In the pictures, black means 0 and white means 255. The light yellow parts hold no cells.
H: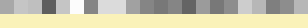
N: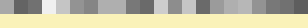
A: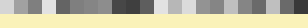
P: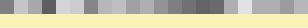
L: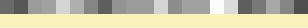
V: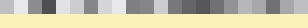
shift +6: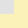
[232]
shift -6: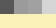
[ 81 149 155 207]
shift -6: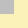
[185]
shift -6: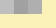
[185 155 169]
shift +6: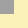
[167]
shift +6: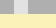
[181 232 181 181]
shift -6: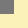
[114]

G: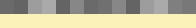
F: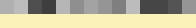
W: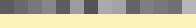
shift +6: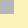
[188]
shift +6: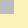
[194]
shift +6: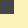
[76]
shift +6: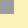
[163]
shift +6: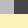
[194  76]
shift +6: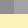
[149 169]
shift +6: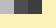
[194  84  68]

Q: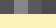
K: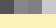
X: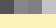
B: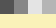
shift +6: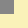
[140]
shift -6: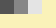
[ 77 128 222]
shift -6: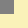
[122]
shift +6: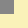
[140]
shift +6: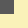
[95]
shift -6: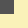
[77]
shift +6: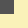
[89]

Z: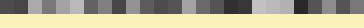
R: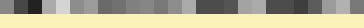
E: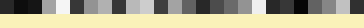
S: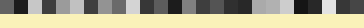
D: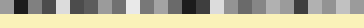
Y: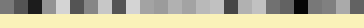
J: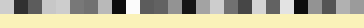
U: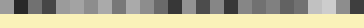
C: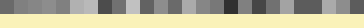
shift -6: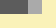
[ 86  86 164]
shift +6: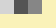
[218  90 140]
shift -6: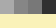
[164 128 114  42]
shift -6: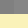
[122 128]

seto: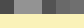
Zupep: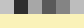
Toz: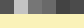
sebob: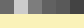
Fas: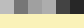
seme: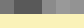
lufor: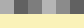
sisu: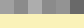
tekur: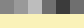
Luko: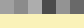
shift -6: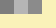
[119 175 133]
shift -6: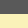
[83 83]
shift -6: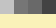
[189 112  99  61]

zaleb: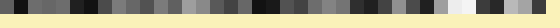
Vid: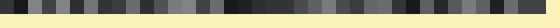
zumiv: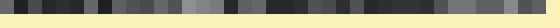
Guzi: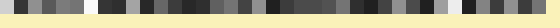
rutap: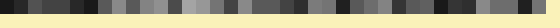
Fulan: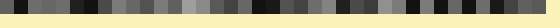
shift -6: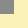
[131]
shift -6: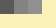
[ 83 125 138]
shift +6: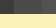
[66 81 81 88]
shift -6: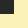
[34]
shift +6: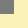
[129]
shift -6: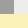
[152 231]
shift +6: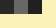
[ 46 109  38]

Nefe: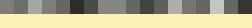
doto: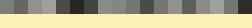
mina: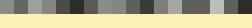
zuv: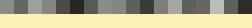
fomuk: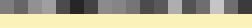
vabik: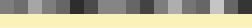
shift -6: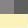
[127  89]
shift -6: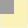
[153]
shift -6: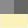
[133  96]

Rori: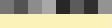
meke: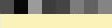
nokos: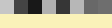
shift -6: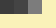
[ 54  62 118]
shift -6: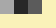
[162  33  85]
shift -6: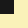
[18]
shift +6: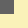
[104]
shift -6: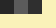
[33 85 41]
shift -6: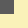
[85]
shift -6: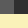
[85 41]

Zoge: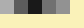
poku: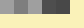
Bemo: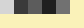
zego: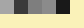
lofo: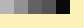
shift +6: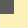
[98]
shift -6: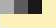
[168  86  19]
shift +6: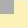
[180]
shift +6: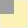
[165]
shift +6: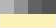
[188 152 104  90]
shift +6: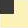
[64]
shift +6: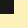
[31]

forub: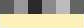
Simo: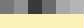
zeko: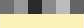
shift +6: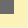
[113]
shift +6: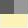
[ 98 158]
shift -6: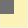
[107]
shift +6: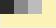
[ 48 144 194]
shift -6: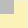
[182]
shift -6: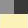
[139  51]

